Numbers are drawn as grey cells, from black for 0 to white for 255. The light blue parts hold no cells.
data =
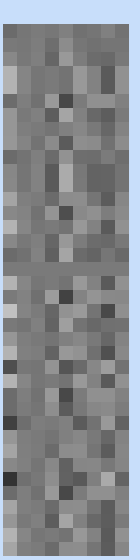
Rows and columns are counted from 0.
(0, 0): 107
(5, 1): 126
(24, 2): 117
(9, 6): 109
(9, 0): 107
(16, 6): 100
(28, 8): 98
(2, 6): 108
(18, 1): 134
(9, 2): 127
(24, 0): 79
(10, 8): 115
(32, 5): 89
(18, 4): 115
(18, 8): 145
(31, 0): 136
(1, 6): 113
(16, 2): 130
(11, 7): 100
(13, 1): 131
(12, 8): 134
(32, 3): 142
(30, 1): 127
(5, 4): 72
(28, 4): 128
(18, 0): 179
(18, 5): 153
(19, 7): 137
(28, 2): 125
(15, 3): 102
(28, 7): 153
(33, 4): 72
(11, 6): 99
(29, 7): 103
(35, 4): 165
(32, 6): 127
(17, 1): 122
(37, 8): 134
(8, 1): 132

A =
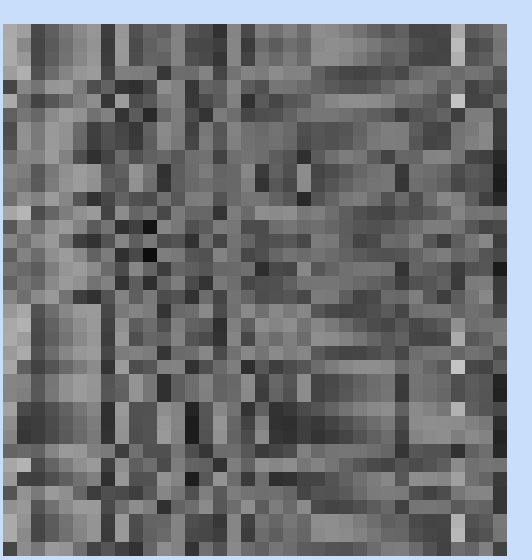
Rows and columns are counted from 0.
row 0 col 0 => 169
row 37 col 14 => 111
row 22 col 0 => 170
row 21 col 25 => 88
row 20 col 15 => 76
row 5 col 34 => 69
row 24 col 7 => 52
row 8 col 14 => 123
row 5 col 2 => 67
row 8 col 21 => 75
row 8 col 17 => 113
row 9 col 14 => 113
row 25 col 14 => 130
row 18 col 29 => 82
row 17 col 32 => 61
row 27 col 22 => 83
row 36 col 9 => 75
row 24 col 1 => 95
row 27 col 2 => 64
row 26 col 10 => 118
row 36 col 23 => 142
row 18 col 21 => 116
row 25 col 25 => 97
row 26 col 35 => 33
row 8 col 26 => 120
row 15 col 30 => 86
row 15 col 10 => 120
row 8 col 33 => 127
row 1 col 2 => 70
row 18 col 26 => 97
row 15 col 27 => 107
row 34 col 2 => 84
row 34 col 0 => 145
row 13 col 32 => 132
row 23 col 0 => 154
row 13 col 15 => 51
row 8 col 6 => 62
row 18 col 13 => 74
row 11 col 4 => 147

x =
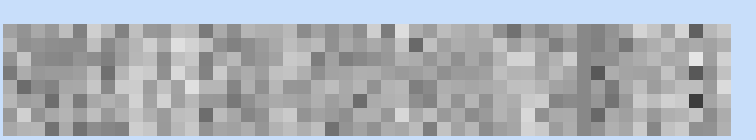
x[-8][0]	161
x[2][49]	230
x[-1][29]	187
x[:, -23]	[172, 105, 172, 158, 127, 143, 169, 187]
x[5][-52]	182
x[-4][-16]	191
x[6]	[151, 208, 147, 168, 180, 159, 190, 153, 176, 196, 175, 155, 189, 192, 109, 187, 167, 134, 146, 192, 202, 147, 162, 155, 143, 176, 176, 151, 215, 169, 190, 153, 170, 140, 154, 179, 167, 216, 144, 170, 171, 136, 104, 170, 160, 179, 153, 175, 179, 196, 140, 172]
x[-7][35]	197
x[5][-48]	176
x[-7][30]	192
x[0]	[161, 147, 168, 152, 189, 129, 207, 180, 130, 191, 152, 149, 188, 184, 122, 170, 141, 181, 174, 173, 184, 139, 162, 143, 162, 142, 206, 124, 221, 172, 156, 188, 177, 169, 182, 144, 113, 157, 137, 156, 170, 136, 130, 147, 167, 212, 196, 163, 212, 96, 183, 198]
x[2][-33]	162
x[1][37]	183
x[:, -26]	[206, 170, 144, 174, 146, 171, 176, 145]
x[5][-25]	177
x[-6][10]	189
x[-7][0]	181
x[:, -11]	[136, 136, 136, 136, 136, 136, 136, 136]
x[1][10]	206
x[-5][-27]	175
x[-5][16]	159
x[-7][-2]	162
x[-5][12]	216
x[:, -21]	[188, 160, 169, 144, 174, 179, 153, 194]
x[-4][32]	170
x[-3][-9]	115
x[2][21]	196
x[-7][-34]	155
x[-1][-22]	126
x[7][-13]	156
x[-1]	[167, 179, 181, 114, 171, 114, 141, 134, 130, 206, 198, 154, 183, 200, 146, 165, 161, 173, 150, 178, 189, 174, 190, 113, 148, 162, 145, 172, 167, 187, 126, 194, 162, 182, 140, 158, 165, 210, 201, 156, 173, 136, 147, 176, 167, 202, 134, 193, 202, 144, 146, 176]
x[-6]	[147, 196, 141, 136, 134, 148, 142, 128, 156, 183, 189, 140, 191, 199, 128, 167, 185, 142, 152, 162, 201, 196, 125, 161, 127, 136, 144, 152, 177, 172, 150, 169, 144, 167, 149, 178, 211, 211, 159, 177, 204, 136, 144, 144, 165, 172, 185, 168, 172, 230, 159, 209]

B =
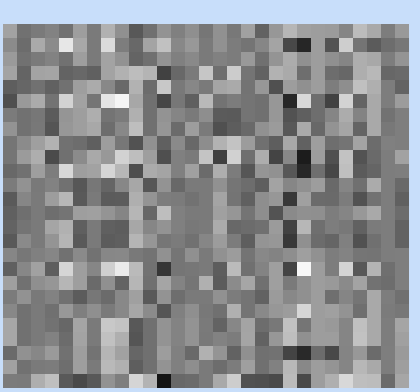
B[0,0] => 162
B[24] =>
[161, 113, 122, 124, 110, 158, 122, 185, 176, 94, 112, 147, 128, 142, 122, 109, 124, 159, 112, 129, 184, 136, 157, 148, 133, 183, 169, 125, 158]
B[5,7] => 229
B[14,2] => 122
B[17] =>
[96, 135, 161, 94, 213, 158, 134, 207, 235, 186, 114, 54, 117, 119, 122, 93, 187, 112, 131, 159, 68, 247, 157, 125, 212, 88, 180, 111, 126]
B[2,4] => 113
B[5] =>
[79, 153, 171, 115, 211, 162, 117, 229, 245, 167, 112, 70, 119, 95, 185, 115, 124, 116, 112, 151, 39, 216, 110, 66, 211, 100, 169, 125, 156]
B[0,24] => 133
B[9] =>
[117, 155, 174, 75, 112, 139, 169, 152, 210, 190, 158, 79, 128, 122, 196, 64, 209, 111, 173, 68, 136, 28, 157, 80, 194, 83, 106, 125, 162]
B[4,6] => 171
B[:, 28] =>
[153, 119, 148, 106, 99, 156, 126, 126, 126, 162, 126, 105, 96, 108, 98, 98, 126, 126, 126, 112, 119, 165, 160, 154, 158, 166]
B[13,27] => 125
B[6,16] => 90
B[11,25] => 112
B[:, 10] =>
[112, 164, 112, 180, 108, 112, 112, 112, 145, 158, 171, 86, 148, 103, 134, 150, 115, 114, 112, 89, 139, 112, 112, 112, 112, 179]
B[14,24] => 120
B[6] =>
[123, 113, 119, 91, 149, 158, 174, 116, 123, 176, 112, 147, 133, 122, 142, 91, 90, 116, 112, 151, 82, 95, 110, 133, 172, 131, 169, 114, 126]
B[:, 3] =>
[130, 139, 130, 165, 97, 115, 91, 85, 178, 75, 125, 130, 157, 110, 165, 148, 134, 94, 150, 130, 112, 114, 130, 154, 124, 191]
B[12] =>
[90, 134, 122, 157, 183, 89, 122, 91, 92, 175, 148, 125, 123, 114, 122, 164, 116, 96, 142, 151, 56, 160, 107, 106, 124, 82, 114, 125, 96]
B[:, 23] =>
[155, 83, 144, 109, 125, 66, 133, 147, 110, 80, 71, 105, 106, 125, 125, 101, 125, 125, 153, 111, 160, 153, 157, 73, 148, 175]
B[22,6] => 122
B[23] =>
[106, 145, 135, 154, 113, 158, 115, 181, 161, 102, 112, 157, 128, 105, 177, 148, 98, 144, 112, 114, 68, 41, 108, 73, 132, 152, 107, 126, 154]
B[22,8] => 175
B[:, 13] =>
[143, 152, 137, 122, 135, 95, 122, 157, 104, 122, 160, 122, 114, 122, 120, 113, 144, 119, 117, 122, 143, 147, 147, 105, 142, 107]
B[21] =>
[167, 113, 122, 114, 103, 165, 122, 200, 195, 88, 112, 147, 131, 147, 122, 99, 135, 164, 109, 120, 193, 117, 157, 153, 133, 192, 169, 125, 165]
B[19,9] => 160
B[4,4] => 113
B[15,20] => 56
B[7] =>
[147, 113, 120, 85, 151, 158, 168, 109, 136, 190, 112, 150, 107, 157, 122, 80, 93, 105, 145, 155, 88, 170, 104, 147, 165, 100, 169, 120, 126]
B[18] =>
[159, 113, 143, 150, 182, 158, 106, 144, 99, 182, 112, 165, 131, 117, 176, 91, 139, 166, 112, 159, 122, 144, 157, 153, 138, 163, 114, 109, 126]
